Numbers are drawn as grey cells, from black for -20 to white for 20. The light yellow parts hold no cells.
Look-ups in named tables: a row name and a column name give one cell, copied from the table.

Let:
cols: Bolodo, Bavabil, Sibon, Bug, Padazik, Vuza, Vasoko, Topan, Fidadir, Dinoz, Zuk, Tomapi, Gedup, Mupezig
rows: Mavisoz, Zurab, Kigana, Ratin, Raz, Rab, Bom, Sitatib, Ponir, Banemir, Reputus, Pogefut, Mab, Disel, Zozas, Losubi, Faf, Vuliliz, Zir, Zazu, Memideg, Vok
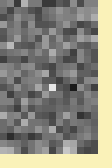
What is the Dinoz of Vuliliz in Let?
-5
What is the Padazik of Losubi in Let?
-7
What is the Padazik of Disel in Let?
-9
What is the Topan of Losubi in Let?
-5
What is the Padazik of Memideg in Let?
-2
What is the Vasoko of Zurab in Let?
-3
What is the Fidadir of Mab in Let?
-6
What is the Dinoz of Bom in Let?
5
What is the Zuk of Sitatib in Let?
-10
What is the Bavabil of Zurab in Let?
-9
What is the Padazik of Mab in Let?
-1
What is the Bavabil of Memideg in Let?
-1
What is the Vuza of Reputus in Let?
2
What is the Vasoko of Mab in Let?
-2
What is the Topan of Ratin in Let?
-6

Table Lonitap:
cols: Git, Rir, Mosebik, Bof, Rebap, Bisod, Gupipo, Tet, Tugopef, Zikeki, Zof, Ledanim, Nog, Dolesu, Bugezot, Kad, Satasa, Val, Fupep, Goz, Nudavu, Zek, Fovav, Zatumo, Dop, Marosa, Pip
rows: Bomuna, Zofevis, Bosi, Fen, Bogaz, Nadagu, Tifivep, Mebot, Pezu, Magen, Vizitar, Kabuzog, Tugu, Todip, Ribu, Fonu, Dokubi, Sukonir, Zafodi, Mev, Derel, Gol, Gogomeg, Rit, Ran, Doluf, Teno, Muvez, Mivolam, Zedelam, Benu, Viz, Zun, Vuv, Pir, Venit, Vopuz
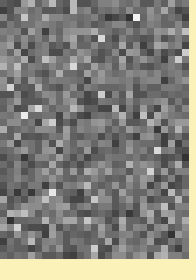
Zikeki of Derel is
0
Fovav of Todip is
-3
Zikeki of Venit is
-6
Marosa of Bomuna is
-3
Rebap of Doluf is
-4
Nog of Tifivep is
-4
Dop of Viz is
7
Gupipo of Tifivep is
0
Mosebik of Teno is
-3
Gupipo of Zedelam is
-2
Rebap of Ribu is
-6
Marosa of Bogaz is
1
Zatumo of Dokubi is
2
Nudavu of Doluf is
4
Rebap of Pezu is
-8
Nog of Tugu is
0
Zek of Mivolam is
-8

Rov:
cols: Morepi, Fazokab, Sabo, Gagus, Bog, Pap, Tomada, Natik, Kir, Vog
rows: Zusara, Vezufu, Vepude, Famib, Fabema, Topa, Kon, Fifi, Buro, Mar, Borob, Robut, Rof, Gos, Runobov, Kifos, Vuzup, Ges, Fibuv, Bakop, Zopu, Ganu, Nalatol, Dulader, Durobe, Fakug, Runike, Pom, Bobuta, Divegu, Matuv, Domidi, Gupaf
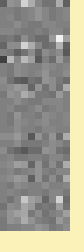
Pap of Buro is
-6
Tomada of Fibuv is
1
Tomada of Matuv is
-2
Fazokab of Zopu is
0
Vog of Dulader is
7
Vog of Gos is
0
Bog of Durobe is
1
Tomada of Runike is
2
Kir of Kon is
8
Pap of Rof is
3
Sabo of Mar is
2
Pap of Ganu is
-3
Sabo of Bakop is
4
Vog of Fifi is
-6
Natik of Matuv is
0

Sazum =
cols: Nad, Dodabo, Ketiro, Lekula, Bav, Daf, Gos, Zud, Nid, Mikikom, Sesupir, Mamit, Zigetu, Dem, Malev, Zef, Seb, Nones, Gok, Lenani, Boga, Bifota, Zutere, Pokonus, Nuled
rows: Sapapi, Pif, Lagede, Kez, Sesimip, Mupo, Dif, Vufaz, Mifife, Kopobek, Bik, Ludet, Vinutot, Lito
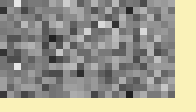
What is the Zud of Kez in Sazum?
6
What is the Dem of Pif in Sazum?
-7
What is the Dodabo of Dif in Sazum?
-4
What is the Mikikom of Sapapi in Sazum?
12
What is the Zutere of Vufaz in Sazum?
-8
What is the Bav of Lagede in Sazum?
0
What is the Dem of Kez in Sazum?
-8
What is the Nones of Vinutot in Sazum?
-7
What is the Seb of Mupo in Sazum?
9
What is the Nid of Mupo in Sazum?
-9
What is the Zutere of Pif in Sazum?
-1
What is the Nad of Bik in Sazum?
1
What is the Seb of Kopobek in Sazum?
6
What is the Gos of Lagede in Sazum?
2
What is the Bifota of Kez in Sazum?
3
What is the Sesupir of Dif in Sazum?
-6
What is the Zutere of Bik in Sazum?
8
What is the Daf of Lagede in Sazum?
-5
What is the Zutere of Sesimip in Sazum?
3
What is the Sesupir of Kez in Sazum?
-5

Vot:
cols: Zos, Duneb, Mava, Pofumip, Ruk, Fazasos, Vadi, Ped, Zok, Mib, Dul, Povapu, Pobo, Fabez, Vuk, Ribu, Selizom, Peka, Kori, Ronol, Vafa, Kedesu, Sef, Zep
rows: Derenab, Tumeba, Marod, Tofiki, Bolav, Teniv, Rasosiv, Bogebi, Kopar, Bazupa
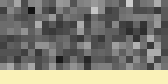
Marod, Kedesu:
-1
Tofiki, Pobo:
-9
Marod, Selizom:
-8
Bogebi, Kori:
0
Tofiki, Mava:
-2
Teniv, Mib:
-3
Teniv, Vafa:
-3
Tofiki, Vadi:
-10
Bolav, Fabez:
-2
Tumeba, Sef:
-11
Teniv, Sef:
-3
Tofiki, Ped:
-6
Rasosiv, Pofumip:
0
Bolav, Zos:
-3
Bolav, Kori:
-13
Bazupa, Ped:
4
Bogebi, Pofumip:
-10
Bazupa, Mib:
-2
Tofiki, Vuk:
-2

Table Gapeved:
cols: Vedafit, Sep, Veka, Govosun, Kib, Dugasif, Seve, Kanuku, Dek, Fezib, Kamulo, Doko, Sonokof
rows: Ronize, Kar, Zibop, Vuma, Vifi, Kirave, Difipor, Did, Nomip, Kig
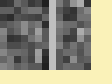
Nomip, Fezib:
-10
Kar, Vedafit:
-5
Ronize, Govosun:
-6
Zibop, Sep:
-13
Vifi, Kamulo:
-9
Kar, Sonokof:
1
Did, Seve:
-12
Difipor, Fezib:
-7
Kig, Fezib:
-3
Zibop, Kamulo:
-11
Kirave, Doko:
3
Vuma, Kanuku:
10
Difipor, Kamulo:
-2
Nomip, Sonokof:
-5
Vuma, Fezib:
-3

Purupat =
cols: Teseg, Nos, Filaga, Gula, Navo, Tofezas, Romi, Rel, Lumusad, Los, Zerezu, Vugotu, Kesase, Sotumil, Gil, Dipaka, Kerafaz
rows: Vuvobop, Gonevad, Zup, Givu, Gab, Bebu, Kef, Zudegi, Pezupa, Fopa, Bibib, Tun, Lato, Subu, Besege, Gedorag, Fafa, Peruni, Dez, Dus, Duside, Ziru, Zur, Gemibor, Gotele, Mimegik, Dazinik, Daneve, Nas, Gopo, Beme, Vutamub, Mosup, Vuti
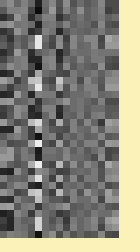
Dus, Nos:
-2
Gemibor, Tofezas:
17
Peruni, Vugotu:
-6
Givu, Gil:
1
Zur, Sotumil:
-8
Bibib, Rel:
-5
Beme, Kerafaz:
1
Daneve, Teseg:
3
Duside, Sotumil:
0
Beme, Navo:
-11
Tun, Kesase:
1
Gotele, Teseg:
-14
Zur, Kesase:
-5
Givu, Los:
0
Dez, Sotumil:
1
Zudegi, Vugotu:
-3
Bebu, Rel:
-8
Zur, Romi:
-3
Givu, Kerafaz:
-8
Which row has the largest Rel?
Gonevad

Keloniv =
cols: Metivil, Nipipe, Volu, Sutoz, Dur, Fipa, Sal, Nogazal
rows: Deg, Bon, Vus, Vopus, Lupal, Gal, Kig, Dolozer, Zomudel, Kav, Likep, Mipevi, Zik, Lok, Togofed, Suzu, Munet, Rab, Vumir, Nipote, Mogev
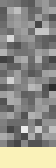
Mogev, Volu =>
-9
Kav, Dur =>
-4
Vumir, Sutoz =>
17
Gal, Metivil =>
4
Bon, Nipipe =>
6
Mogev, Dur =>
-7
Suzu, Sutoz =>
0
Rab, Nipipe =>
-3
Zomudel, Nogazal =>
-9
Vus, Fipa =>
5
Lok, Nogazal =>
6
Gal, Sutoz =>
3
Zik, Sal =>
-7
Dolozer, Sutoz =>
-2
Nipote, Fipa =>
-4

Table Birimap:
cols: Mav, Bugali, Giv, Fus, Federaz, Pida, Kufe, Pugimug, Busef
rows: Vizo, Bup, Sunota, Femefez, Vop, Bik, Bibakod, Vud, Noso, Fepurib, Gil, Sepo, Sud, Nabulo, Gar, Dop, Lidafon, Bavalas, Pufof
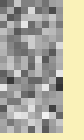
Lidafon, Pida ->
5
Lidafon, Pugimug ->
11
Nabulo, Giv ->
10
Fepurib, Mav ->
7
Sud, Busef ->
-12
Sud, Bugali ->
5
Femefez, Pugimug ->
7
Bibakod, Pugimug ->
1
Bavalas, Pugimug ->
5
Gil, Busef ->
16
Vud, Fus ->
-3
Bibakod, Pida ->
7
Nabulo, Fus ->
-3
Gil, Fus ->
-4
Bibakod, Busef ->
14
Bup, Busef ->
3
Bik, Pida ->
7
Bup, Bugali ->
7
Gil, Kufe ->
2
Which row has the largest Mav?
Sud

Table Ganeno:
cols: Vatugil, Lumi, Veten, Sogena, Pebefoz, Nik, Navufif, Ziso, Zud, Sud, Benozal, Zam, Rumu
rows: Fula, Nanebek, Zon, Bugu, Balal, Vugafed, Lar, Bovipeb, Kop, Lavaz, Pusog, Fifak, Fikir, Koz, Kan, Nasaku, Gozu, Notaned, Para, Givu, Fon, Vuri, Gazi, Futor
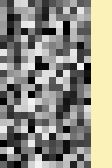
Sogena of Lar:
3
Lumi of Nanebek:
-8
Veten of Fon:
-11
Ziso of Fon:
-9
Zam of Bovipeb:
-11
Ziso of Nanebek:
4
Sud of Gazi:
11
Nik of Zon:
-9
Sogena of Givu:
-11

